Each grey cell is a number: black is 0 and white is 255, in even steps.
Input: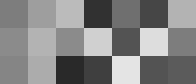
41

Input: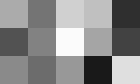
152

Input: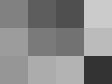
179

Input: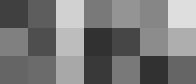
168

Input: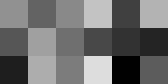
124

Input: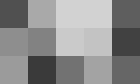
114
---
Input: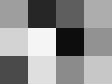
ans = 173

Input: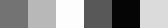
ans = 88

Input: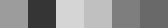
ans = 192

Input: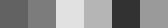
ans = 181

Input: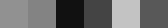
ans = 68

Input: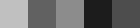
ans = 28

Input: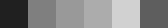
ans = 172

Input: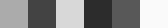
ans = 44
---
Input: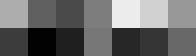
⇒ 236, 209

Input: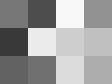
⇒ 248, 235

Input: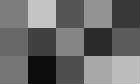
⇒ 196, 188

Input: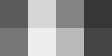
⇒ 237, 214

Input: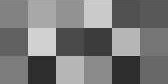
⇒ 209, 202

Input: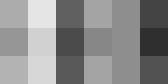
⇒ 229, 215

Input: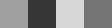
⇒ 215, 160

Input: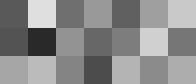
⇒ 223, 208

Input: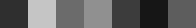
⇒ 197, 144

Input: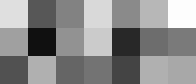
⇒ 253, 223
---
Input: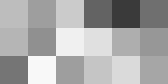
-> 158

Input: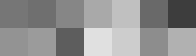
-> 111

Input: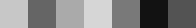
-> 101

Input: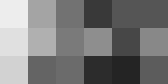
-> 164

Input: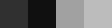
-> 16

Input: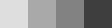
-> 169

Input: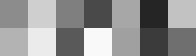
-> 207

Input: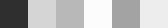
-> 213

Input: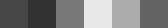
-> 50
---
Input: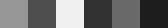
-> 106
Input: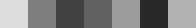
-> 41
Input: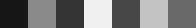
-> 195
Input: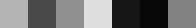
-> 8
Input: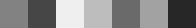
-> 162
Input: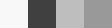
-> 190
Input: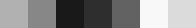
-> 248
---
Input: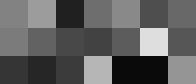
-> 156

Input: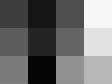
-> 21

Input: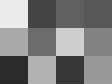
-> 68

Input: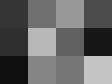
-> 111

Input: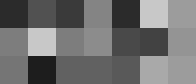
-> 81

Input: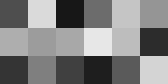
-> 218

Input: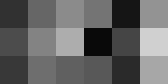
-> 102

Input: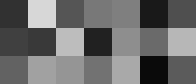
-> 215

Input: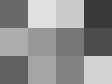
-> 224
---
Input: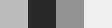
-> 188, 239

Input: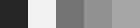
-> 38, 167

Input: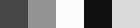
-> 70, 218

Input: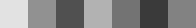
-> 226, 130

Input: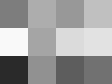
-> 125, 113

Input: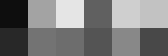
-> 14, 72
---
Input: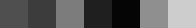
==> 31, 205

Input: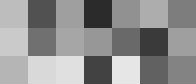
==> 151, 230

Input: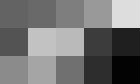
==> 186, 221

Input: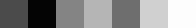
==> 181, 253

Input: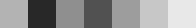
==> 81, 232

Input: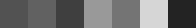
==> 153, 214
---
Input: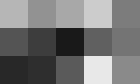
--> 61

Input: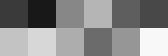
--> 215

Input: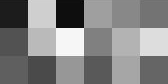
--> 186

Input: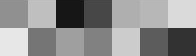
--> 117

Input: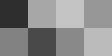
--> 73

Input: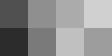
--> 122

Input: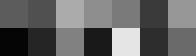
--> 37
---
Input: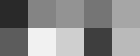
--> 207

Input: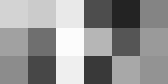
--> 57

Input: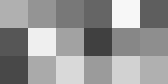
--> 155

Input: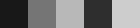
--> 184

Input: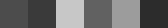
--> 97

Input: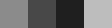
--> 72

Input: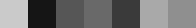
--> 58

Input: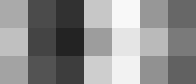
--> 242
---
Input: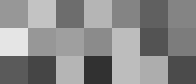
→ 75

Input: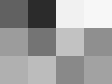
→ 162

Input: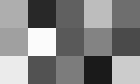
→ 204

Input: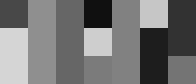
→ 116

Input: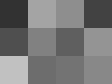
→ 136

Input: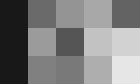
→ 230

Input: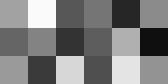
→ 147
